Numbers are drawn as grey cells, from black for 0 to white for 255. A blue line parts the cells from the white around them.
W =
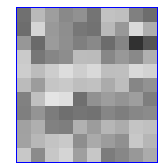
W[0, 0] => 112
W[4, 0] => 205
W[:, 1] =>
[185, 213, 106, 119, 188, 156, 192, 148, 175, 183, 139]
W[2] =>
[151, 106, 155, 143, 127, 137, 108, 133, 49, 84]
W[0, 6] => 194
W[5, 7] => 189
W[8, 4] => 177
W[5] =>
[187, 156, 197, 201, 190, 193, 171, 189, 134, 146]
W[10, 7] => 135
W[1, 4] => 119
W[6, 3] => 223
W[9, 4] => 142
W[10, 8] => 152
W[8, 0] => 161
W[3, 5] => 187
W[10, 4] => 159
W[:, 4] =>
[145, 119, 127, 188, 206, 190, 111, 117, 177, 142, 159]
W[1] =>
[109, 213, 153, 142, 119, 114, 185, 152, 218, 174]
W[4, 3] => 221
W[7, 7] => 126
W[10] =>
[200, 139, 199, 213, 159, 199, 124, 135, 152, 171]
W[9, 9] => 182
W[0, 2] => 158
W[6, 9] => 126
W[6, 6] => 157

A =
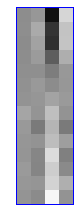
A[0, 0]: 141
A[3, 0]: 141
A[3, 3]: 174
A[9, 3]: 158
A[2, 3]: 196
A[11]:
[154, 133, 205, 138]
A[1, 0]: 142
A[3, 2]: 93
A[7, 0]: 165
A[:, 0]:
[141, 142, 140, 141, 143, 145, 147, 165, 153, 150, 149, 154, 151, 148]
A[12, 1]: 149
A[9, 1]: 147
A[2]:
[140, 162, 47, 196]
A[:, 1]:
[151, 170, 162, 155, 143, 153, 150, 148, 122, 147, 134, 133, 149, 139]
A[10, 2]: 220
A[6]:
[147, 150, 163, 154]
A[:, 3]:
[214, 195, 196, 174, 152, 151, 154, 147, 122, 158, 128, 138, 175, 147]

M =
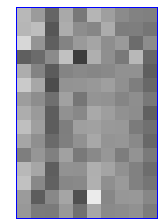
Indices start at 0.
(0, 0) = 184
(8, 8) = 123
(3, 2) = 139
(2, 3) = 131
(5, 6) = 159
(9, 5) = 168
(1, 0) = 182
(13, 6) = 135
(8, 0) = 191
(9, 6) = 148
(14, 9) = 124
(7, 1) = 154
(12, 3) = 135
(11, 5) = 175
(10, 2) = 128
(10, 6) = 151
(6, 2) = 111
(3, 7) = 121
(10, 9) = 122
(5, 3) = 147
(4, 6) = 137
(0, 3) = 169
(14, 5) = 167
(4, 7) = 145
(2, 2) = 95
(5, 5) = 152
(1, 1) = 190
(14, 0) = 152
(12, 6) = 143
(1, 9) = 117
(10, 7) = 125
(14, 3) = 153
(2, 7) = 154
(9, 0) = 166
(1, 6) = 172

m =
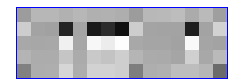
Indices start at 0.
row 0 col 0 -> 156
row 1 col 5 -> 25
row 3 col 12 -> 208
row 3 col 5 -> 201
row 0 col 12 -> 171
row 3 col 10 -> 170
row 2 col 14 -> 163
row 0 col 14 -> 159
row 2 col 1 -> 167
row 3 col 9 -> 171
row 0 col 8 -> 156
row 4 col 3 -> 214
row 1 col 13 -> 163
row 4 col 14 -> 107
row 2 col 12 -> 249
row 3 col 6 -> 195
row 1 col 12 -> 30
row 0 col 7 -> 174
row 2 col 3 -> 240
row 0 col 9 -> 184
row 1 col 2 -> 161
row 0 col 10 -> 185
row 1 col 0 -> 205

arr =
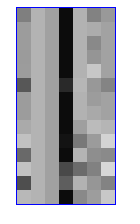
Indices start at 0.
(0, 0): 127
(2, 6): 162
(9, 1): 179
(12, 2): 161
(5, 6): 132
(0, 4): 178
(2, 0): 156
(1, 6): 162
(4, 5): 199
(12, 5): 150
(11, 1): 179
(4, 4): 178
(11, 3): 73
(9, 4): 120
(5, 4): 182
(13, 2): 161
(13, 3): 12
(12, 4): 178
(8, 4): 159
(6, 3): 12
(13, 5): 157
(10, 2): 161
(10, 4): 180
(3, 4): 178
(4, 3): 12
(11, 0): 194

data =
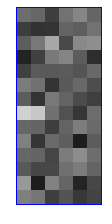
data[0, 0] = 109
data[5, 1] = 113
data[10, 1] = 100
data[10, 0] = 103
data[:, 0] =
[109, 61, 93, 35, 64, 123, 92, 209, 103, 128, 103, 89, 153, 127]
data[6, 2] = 120
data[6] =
[92, 51, 120, 100, 75, 63]
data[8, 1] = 100
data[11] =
[89, 70, 71, 112, 124, 100]
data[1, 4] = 94
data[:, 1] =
[102, 50, 120, 64, 90, 113, 51, 199, 100, 53, 100, 70, 29, 118]
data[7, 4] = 54
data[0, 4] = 134
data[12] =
[153, 29, 129, 101, 36, 71]
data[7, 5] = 108
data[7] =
[209, 199, 112, 81, 54, 108]
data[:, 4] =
[134, 94, 137, 92, 84, 104, 75, 54, 125, 29, 141, 124, 36, 56]
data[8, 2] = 62
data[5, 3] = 89
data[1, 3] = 100

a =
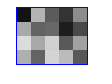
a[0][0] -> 19
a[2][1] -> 168
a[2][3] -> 89
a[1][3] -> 29
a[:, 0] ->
[19, 169, 220, 175]
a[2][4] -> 161

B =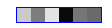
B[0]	202
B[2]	227
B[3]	10
